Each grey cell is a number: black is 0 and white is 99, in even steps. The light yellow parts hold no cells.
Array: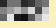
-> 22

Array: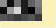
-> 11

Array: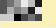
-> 91

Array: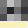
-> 75

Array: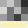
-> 77

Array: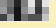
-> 88

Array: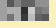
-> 39

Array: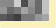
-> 58

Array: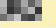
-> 65
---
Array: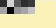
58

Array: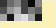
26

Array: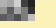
64

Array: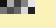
41

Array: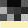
26

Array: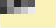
68

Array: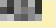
47

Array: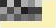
12
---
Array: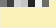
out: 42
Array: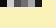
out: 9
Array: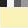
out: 59
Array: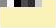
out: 79
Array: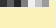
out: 60
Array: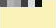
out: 7
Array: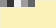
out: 39
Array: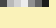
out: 11
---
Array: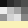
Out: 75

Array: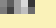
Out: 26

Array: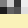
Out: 38

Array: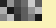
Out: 9

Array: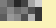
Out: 53

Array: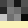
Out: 48

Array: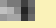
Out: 70

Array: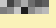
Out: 54
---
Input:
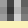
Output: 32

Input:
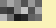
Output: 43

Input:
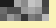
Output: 59

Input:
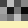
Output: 46

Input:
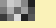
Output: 46

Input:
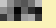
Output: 50

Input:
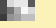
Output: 57

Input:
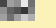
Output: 44

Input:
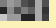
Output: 60

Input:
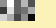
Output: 66
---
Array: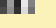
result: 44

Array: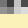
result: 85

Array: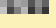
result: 21

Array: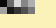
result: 47

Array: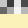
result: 71

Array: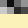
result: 28

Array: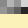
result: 15
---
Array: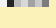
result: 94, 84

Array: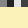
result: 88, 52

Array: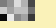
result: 90, 85

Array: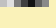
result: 87, 75

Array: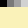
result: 81, 63

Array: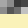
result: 75, 65

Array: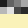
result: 87, 71

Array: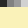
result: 81, 60

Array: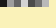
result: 82, 72

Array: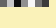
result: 96, 78
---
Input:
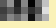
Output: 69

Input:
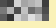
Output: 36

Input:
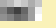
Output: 99

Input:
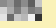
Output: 20

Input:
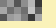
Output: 65

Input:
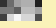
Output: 30

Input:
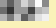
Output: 93
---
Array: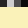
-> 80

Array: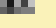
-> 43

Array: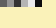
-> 70

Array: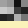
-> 18

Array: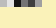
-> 45

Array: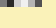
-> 93

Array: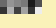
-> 63
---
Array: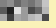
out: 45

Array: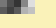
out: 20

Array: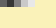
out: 50

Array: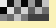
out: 59

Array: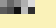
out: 52

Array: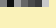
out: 29

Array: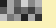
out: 81
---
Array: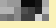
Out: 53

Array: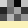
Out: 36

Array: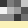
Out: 21

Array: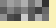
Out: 25

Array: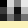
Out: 17

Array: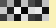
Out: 6

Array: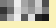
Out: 92
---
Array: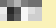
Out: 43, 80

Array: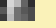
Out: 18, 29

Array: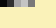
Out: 3, 47

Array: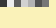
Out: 21, 46

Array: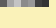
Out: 36, 20

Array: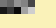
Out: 45, 80
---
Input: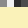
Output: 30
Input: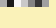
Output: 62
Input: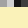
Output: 24
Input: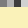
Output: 81
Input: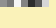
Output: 83
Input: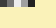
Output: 13
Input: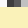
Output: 75
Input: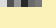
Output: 47
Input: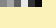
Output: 4
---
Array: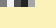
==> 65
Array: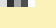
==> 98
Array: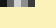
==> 23
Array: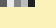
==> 13
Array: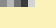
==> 82
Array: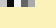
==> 66
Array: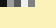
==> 50
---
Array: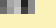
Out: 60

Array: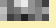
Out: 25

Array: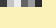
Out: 76

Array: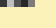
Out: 74

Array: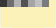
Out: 43

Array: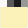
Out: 35

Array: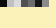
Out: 75
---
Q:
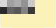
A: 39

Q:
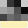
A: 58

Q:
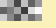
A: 48

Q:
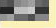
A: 14

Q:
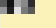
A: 13

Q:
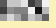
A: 55

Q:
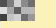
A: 65

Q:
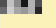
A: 80

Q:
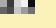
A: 29
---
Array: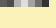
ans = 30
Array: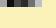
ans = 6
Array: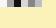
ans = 63
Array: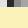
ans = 16
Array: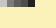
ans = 48
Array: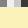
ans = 93
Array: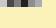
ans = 28
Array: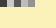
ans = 78
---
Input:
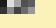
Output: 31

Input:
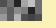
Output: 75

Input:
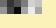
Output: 81

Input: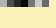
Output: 79

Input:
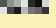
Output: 6

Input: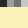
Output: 44

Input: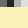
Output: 69
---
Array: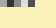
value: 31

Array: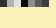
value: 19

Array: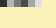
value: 29

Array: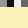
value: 40

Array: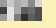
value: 25

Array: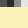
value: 32
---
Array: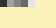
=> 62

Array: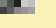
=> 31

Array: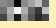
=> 48

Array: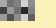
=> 44

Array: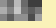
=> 41

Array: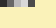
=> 40

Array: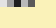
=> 62

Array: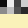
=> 92
